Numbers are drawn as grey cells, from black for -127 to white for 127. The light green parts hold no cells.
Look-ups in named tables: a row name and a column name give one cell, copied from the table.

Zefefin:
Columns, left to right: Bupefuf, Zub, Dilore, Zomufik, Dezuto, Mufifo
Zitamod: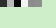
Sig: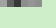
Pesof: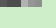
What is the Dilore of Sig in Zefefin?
-71
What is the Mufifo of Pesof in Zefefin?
15
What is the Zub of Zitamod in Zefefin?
59
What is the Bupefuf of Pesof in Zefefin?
-39
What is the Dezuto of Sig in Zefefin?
21
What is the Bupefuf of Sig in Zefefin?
33
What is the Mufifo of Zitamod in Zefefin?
15
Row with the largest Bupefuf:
Sig

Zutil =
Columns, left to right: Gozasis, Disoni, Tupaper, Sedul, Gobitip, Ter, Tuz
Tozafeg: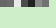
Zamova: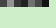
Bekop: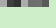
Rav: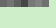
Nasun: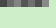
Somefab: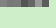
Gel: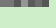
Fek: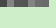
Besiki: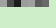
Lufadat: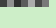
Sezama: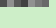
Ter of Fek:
-18
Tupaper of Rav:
-31
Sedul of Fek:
-43
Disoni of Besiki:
-52
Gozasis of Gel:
-8
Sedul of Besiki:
28

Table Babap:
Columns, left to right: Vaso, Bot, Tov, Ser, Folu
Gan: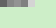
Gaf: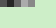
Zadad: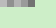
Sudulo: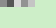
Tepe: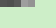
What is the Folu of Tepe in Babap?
19
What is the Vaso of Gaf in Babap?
-44
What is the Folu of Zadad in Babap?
-13
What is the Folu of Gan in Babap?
84
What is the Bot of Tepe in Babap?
-48
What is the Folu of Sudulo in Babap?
68
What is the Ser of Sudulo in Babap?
18
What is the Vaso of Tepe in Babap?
-44
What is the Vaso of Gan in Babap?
-28
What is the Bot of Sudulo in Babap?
-41
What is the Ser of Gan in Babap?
0
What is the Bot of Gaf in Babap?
-89
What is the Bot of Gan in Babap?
7
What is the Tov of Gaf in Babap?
-25

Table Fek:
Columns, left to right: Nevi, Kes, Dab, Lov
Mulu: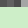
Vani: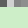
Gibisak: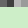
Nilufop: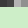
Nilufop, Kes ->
-58
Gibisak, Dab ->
56
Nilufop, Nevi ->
-69
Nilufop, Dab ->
52
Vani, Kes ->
81
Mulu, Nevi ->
-44
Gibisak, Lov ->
26
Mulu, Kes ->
-30
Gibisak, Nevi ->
-25

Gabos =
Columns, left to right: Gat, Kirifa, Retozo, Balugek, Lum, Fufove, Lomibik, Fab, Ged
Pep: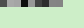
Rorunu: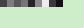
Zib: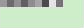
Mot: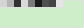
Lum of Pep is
23
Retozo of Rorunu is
-39
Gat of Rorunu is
-60
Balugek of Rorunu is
-10
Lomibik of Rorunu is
109
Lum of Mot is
-5
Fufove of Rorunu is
9
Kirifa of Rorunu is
-2
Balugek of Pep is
-114
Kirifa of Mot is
52
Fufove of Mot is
-100
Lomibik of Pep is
-82
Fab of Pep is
5

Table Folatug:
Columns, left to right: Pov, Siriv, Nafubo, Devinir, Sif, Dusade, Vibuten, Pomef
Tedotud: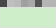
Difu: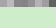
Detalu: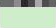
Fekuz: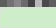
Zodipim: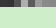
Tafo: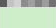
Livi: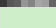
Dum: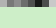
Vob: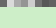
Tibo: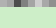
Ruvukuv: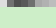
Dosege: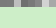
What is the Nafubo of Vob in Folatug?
42
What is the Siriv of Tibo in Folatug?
36
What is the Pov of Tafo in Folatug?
-36
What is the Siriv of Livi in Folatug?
-41
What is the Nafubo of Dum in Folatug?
13
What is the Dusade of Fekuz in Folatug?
57
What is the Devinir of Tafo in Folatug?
13
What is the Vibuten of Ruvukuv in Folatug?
49
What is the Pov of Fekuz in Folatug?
-33
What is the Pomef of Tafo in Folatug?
-14
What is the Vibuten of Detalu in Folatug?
-50
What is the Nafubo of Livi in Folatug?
-33
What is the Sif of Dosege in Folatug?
-6
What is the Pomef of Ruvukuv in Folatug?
61
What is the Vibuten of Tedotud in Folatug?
53

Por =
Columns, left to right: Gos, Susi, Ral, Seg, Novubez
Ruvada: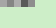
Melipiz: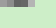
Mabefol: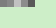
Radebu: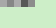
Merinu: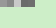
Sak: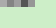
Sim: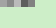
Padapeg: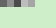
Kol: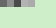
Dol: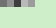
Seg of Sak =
-42
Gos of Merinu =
24
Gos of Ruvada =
38
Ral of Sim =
58
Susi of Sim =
9
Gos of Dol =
-14
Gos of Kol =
-23
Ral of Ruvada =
46
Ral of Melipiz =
-28
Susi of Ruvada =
5
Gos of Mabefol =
-2
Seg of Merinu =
-20
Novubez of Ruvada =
13
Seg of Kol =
51
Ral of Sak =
31

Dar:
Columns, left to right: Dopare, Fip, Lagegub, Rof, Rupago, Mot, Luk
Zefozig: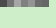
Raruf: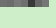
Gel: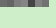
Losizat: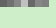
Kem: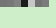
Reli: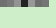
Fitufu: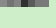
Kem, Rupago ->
71
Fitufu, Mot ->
-6
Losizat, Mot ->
7
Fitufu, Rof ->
-78
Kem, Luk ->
-4
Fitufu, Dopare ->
9
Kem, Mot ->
-13
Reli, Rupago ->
24
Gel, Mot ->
1
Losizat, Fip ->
-14
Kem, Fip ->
-8
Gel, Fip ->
-27
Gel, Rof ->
5
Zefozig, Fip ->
-11
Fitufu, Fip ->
-12
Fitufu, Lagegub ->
3
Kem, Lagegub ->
1
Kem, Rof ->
-100
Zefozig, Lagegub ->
38
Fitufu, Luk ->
-5

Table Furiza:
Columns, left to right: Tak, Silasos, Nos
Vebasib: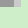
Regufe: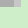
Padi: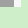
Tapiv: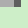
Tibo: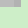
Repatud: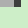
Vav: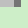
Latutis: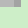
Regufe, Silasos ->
45
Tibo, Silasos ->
60
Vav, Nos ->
-10
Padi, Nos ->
120
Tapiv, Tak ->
45
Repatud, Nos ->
-65
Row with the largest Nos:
Padi

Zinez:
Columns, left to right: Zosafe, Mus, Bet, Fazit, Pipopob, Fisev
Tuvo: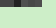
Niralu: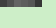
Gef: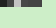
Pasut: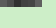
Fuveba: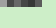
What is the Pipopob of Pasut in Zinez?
-58
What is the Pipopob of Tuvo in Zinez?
-55
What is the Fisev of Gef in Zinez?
-59
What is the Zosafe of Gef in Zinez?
-94
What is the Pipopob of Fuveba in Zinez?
-72
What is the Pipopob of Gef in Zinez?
-59
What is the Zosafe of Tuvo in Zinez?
-58
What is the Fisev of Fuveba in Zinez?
-36
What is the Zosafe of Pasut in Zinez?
-36
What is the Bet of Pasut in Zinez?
-78
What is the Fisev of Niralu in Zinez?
-73
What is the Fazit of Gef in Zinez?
-55
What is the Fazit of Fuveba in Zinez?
-57
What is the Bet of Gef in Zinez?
67
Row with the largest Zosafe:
Fuveba

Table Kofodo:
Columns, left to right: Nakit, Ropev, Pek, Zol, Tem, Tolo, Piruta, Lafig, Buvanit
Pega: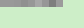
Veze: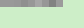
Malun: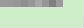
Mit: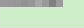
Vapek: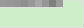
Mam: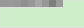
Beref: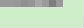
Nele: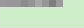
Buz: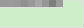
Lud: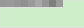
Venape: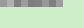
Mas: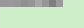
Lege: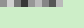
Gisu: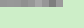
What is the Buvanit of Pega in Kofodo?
27
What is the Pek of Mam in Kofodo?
23
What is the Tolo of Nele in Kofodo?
39
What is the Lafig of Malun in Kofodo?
0
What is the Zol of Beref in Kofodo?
16
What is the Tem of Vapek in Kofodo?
24
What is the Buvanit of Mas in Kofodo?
26
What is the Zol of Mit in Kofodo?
18

